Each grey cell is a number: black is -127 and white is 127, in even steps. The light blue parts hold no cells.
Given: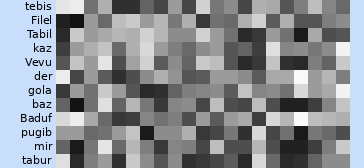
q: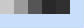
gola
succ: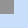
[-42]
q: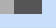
Filel
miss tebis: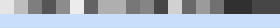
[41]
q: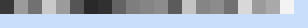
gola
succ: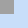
[81]

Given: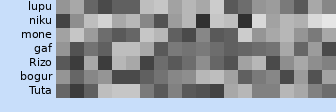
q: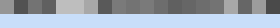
gaf
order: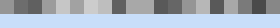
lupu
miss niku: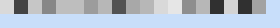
[48]

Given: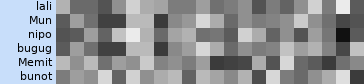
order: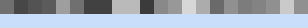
Mun
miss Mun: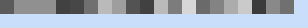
[24]
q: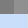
lali

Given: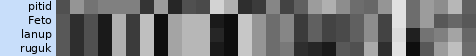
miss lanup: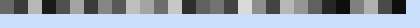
[-95]
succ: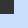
[28]
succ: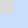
[-95]
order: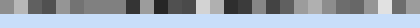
pitid

